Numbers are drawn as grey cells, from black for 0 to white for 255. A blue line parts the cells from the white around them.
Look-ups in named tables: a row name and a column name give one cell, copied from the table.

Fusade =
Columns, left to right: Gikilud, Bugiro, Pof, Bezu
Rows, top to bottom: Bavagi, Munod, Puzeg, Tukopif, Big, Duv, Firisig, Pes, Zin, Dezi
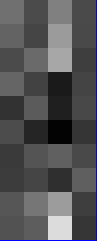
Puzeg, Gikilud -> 75
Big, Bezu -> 72
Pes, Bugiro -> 69
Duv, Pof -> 3
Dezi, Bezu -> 54
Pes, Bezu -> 95
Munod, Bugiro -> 69
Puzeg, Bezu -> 62

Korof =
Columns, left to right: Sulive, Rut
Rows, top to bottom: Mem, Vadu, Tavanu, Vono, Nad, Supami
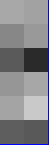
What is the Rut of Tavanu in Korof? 42
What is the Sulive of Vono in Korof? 150
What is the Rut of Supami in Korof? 89
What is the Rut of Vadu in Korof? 153
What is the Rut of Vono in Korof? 167
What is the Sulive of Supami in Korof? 94
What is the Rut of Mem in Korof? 162
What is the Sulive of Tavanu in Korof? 90
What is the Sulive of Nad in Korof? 164
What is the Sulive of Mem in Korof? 168
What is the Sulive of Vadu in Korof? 135
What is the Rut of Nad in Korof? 201

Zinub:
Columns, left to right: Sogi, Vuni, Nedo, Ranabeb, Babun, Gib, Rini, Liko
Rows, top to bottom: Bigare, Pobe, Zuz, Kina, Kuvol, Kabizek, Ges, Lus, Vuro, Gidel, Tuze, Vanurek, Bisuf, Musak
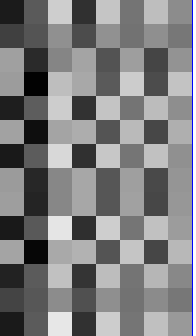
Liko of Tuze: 184
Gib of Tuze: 197
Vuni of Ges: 92
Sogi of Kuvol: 30
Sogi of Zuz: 160
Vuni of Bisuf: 87
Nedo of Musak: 231

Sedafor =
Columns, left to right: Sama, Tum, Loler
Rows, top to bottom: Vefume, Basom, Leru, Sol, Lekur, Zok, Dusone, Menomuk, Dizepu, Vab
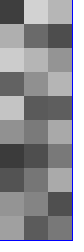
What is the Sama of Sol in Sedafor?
98
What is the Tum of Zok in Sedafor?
122
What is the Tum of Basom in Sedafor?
106
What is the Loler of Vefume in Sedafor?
182
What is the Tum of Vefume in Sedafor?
210
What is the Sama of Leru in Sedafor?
204
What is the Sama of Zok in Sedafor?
145
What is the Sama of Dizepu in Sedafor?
148
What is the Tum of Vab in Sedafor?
91
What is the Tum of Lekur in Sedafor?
90
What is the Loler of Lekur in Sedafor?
94
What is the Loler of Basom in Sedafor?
77
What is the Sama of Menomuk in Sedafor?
83
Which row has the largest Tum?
Vefume

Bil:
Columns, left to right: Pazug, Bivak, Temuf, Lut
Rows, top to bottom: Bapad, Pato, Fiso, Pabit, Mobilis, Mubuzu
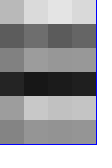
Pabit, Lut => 31
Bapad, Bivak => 218
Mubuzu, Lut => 149
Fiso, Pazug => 129
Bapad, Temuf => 228
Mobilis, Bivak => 200
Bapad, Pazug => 185
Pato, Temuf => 91
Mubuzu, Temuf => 147
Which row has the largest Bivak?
Bapad

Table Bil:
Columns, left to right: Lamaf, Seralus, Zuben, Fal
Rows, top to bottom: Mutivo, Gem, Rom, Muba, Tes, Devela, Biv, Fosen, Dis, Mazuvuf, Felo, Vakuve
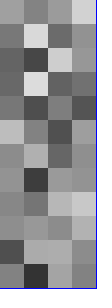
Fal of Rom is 151
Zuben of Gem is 107
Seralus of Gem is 217
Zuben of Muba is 98
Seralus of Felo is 171
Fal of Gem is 146
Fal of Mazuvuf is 178
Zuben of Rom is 206
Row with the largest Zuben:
Rom

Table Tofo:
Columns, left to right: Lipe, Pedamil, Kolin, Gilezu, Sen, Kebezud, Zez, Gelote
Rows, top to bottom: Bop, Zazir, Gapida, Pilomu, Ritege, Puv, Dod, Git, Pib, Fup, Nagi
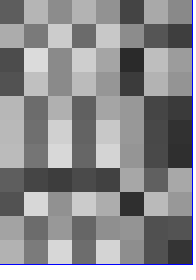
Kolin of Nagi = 215
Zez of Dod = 73
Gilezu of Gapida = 206
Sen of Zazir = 200
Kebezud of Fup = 148
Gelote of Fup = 83
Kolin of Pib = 145
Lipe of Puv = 185
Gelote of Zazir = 62
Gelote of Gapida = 156
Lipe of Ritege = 183
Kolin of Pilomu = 138
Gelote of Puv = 49
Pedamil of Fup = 108
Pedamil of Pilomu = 192
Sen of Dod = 212
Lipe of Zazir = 172

